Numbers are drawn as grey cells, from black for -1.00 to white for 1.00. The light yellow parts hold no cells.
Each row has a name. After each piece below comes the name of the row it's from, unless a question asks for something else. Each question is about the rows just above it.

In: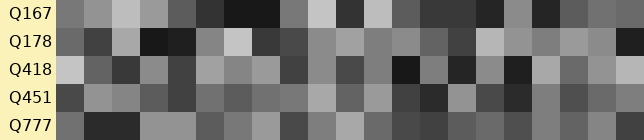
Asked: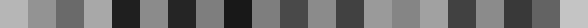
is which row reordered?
Q418
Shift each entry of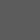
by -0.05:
[-0.33]
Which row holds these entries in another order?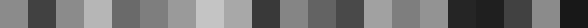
Q418
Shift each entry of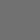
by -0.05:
[-0.16]
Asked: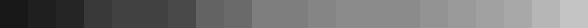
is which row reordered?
Q418
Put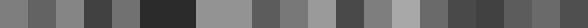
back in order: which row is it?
Q777

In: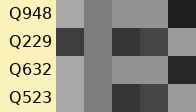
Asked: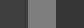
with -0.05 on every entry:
[-0.57 -0.07 -0.63]
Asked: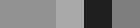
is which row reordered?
Q948
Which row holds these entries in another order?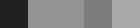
Q948

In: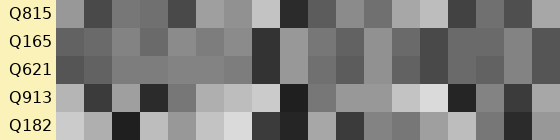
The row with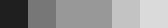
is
Q913
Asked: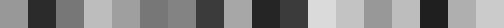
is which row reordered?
Q182
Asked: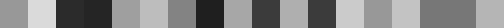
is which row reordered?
Q913

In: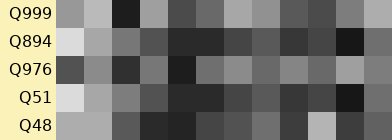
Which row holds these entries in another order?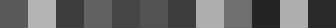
Q48
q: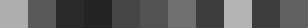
Q48
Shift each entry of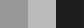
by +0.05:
[ 0.24  0.51 -0.72]

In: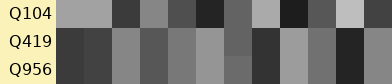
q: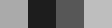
Q104
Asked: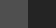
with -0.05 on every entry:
[-0.43 -0.77]

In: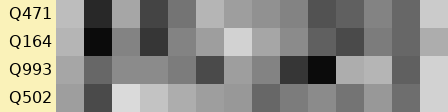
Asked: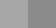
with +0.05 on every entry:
[0.35 0.14]
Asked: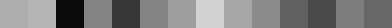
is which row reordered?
Q164
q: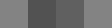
Q471
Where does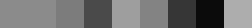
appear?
Q993
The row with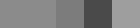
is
Q993
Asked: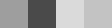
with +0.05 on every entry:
[ 0.29 -0.37  0.76  0.58]

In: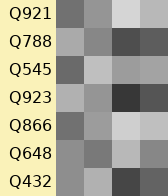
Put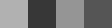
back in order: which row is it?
Q923
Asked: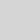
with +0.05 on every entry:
[0.72]

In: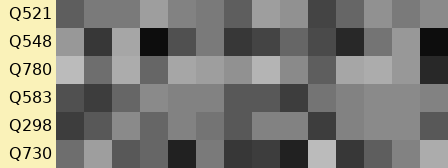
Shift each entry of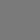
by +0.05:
[0.01]
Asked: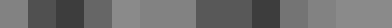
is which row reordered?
Q583
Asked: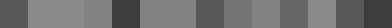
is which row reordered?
Q298
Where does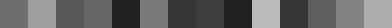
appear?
Q730

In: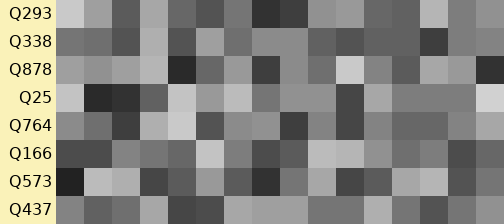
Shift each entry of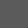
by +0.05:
[-0.24]
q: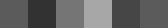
Q573
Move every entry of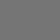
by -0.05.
[-0.13 -0.13]

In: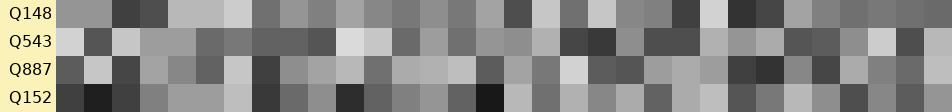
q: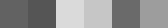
Q543
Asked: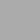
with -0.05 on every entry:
[0.29]
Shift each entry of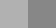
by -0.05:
[0.34 0.01]
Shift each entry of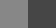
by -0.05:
[ 0.01 -0.50]
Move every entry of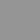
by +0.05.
[0.22]
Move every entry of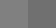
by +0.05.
[ 0.05 -0.07]
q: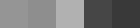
Q543

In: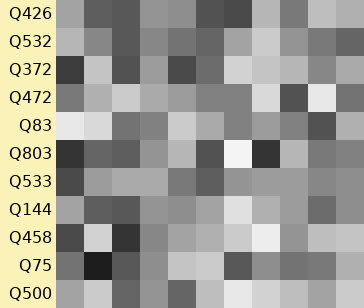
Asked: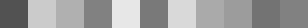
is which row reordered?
Q472
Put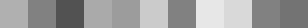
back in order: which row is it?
Q83

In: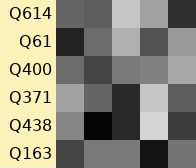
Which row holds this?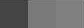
Q400
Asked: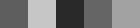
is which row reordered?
Q371

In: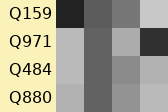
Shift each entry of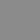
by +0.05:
[0.14]
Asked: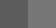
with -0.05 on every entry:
[-0.33 -0.12]
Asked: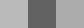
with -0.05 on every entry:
[ 0.41 -0.28  0.30]
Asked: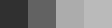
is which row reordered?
Q971
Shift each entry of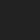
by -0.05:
[-0.78]
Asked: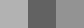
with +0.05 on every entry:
[ 0.45 -0.18  0.20]
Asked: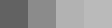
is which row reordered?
Q484

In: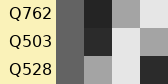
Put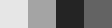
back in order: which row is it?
Q762
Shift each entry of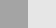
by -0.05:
[0.24 0.75]
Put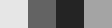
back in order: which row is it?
Q762
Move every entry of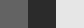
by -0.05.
[-0.27 -0.71  0.75]
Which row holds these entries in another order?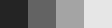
Q762
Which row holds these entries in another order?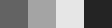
Q762
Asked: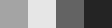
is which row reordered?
Q762

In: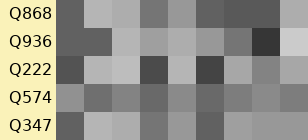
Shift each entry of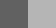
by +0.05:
[-0.19  0.47]
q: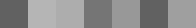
Q347

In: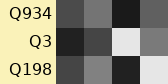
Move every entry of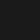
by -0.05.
[-0.85]
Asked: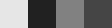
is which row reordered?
Q198
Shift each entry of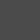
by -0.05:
[-0.46]

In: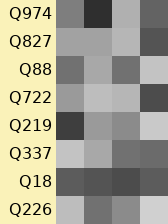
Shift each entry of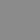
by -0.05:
[0.04]
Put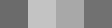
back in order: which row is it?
Q337
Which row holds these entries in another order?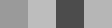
Q722

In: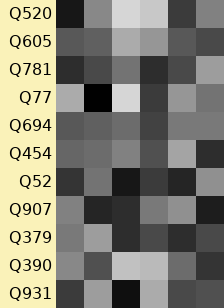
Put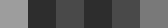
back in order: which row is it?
Q379
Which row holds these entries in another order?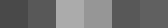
Q605

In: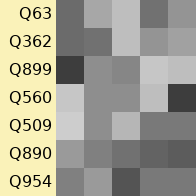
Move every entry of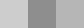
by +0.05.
[0.66 0.16 0.48]
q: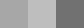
Q63
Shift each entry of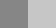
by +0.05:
[0.10 0.60]
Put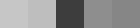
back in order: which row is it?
Q899
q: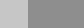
Q560
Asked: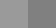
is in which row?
Q890
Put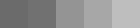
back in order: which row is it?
Q63

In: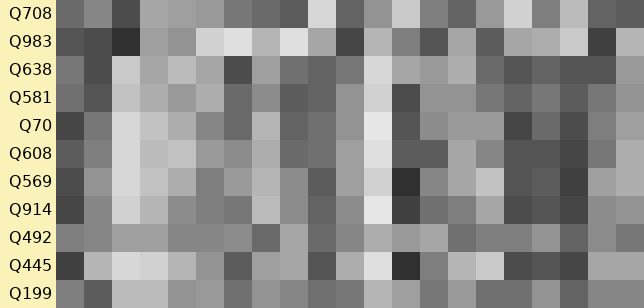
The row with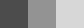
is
Q569
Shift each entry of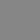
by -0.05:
[0.00]
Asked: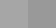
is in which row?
Q638
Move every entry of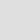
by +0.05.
[0.80]
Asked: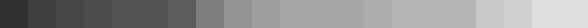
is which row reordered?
Q983
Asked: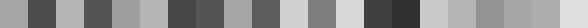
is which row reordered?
Q445
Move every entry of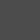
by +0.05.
[-0.35]

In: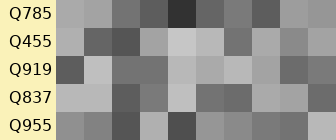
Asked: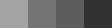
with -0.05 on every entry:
[ 0.23 -0.15 -0.32 -0.66]
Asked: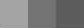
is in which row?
Q785
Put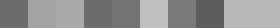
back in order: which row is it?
Q837
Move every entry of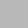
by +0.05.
[0.49]
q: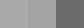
Q837

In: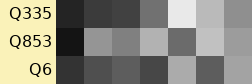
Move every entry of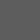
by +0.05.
[-0.22]
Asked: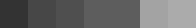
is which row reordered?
Q6

